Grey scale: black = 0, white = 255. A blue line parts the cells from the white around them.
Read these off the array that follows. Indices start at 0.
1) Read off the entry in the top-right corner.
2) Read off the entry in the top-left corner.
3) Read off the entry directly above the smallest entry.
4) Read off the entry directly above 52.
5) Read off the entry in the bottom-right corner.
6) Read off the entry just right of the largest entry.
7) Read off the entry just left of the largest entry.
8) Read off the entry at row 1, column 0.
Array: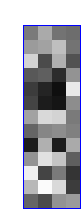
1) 109
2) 122
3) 44
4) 95
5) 155
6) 217
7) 184
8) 155

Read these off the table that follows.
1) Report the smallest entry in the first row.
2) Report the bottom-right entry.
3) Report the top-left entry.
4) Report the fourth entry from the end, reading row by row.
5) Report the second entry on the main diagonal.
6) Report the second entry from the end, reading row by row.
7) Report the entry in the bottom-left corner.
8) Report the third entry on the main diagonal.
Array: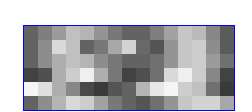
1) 91
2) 168
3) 99
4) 198
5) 141
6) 211
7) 99
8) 174
